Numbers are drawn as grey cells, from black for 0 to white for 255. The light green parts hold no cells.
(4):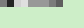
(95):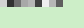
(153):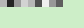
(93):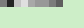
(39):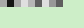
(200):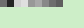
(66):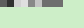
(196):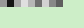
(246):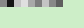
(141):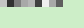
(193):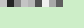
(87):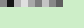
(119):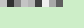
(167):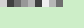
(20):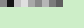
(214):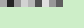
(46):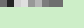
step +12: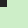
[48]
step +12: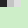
[ 48 208 235]
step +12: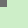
[122]
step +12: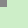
[148]

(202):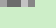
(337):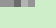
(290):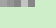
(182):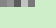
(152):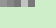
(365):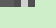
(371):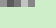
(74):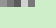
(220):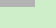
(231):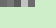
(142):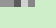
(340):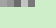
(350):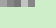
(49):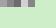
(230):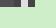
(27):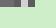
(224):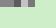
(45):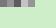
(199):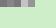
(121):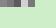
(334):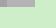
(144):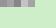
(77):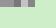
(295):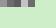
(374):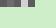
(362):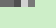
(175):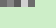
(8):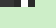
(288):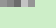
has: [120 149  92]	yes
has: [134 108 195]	yes
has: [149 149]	yes
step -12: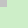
[183]
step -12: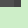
[68 68 56]
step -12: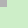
[167]

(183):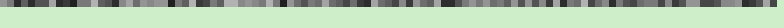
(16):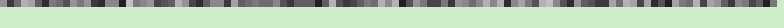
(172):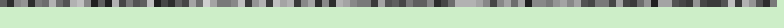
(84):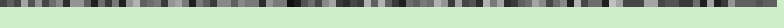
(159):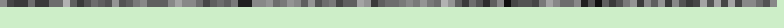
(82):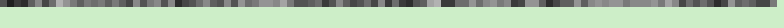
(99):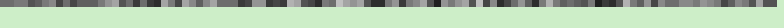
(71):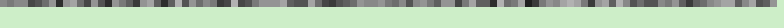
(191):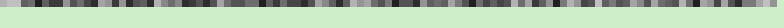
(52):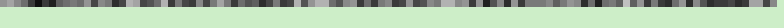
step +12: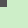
[95]
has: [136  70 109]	yes
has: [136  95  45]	yes
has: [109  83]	yes
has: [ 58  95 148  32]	yes

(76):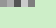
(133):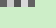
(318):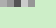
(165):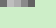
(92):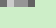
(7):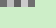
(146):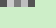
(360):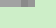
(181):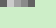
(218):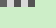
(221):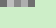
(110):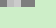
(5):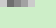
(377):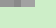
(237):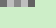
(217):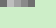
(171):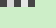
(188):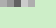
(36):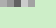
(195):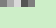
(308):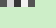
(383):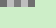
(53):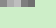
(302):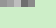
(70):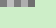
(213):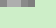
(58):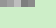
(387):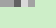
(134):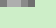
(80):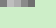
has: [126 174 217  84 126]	yes
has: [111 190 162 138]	yes
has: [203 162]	yes

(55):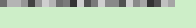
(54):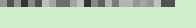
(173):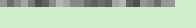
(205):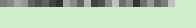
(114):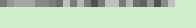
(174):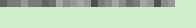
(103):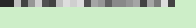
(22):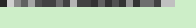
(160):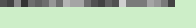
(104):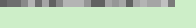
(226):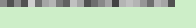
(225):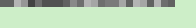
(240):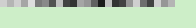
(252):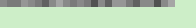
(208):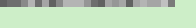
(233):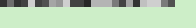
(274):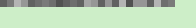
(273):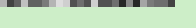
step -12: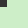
[39]
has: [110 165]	yes
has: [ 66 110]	yes
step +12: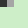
[ 63 177]
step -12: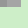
[138 153 153]

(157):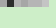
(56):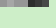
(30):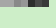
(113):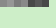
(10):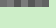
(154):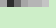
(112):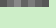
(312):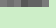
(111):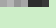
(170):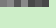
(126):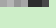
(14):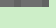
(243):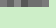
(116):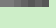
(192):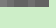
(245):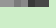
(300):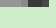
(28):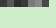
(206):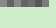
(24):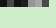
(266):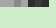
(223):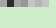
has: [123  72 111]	no
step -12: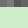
[ 99 111  75  87]
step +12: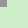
[162]
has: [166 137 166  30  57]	no
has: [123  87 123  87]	yes

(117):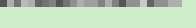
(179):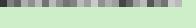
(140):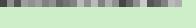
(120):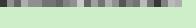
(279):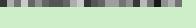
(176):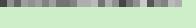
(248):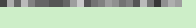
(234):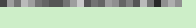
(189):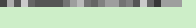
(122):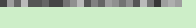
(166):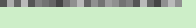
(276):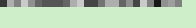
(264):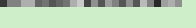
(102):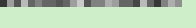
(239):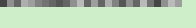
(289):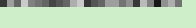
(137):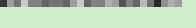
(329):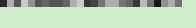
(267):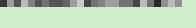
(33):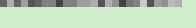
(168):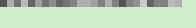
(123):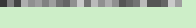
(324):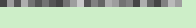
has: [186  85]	yes
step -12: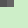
[73 89]
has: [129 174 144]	yes
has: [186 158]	yes
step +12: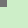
[127]

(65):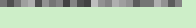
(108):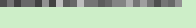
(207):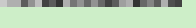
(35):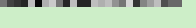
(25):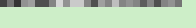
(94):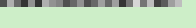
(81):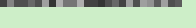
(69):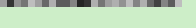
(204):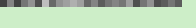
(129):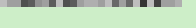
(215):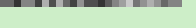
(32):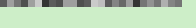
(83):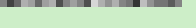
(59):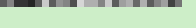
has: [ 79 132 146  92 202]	no
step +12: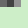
[116  78 158]
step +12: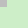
[202]
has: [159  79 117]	yes
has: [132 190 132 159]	no
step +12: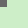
[116]
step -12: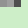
[134 147  67]

